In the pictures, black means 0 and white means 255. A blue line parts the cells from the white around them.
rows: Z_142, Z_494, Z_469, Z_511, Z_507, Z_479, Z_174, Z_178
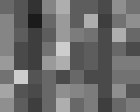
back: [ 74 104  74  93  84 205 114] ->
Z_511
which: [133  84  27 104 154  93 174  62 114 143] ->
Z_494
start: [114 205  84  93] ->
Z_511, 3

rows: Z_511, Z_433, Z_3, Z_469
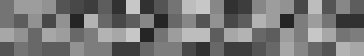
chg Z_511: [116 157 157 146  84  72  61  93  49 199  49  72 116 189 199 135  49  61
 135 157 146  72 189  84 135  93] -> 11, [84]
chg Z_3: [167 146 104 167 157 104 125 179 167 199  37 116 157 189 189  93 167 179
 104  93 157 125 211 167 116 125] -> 22, [199]
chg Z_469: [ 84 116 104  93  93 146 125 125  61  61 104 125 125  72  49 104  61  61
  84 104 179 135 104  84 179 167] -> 20, [167]
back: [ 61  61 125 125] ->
Z_469

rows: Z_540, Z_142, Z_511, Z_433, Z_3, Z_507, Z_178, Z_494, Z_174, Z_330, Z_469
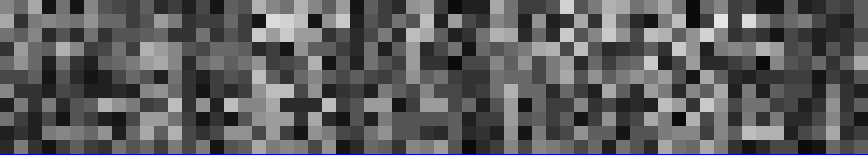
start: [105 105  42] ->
Z_178, 37
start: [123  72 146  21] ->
Z_469, 21
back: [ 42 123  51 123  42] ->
Z_174
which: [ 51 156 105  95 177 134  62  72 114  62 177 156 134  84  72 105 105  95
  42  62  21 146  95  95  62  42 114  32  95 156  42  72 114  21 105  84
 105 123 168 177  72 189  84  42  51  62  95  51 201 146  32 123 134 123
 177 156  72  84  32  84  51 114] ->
Z_433
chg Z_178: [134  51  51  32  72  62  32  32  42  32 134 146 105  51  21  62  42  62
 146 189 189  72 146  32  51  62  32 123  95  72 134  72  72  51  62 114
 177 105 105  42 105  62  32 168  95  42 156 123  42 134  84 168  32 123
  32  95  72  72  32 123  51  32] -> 50, [95]
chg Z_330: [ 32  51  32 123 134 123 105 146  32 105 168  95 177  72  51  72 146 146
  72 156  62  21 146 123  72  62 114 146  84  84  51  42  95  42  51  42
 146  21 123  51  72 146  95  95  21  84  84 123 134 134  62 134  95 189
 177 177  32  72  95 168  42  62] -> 35, [32]

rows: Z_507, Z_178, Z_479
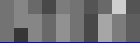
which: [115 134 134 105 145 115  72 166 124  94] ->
Z_178
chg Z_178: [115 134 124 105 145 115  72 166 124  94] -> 2, [134]
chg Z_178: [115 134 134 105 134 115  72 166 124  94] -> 4, [145]

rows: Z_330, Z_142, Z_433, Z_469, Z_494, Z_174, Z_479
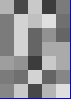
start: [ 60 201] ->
Z_494, 2
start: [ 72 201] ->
Z_330, 1
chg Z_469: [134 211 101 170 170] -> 0, [123]
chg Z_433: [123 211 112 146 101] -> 2, [101]
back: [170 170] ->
Z_469
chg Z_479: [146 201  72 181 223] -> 0, [134]
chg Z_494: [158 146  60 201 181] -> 4, [170]

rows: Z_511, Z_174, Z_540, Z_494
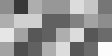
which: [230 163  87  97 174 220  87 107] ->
Z_540
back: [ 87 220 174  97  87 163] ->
Z_540
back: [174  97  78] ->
Z_494
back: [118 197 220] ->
Z_511
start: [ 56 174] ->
Z_511, 1
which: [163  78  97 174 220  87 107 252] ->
Z_494

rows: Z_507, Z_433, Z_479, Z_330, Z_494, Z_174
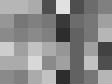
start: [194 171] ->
Z_330, 2
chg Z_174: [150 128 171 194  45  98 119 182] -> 0, [138]
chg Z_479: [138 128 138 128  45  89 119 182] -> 5, [98]
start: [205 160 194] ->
Z_330, 0
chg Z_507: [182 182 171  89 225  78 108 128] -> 3, [78]
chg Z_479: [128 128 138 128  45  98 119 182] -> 0, [138]

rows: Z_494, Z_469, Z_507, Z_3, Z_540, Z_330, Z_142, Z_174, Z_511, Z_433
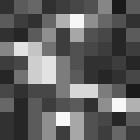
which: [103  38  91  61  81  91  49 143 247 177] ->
Z_174
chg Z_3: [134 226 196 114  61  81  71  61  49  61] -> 8, [38]
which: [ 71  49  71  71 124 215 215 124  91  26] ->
Z_142

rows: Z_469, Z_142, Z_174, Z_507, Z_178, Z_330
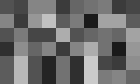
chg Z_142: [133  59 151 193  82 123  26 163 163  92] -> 4, [92]
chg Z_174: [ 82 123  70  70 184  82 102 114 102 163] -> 4, [173]
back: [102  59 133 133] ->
Z_469

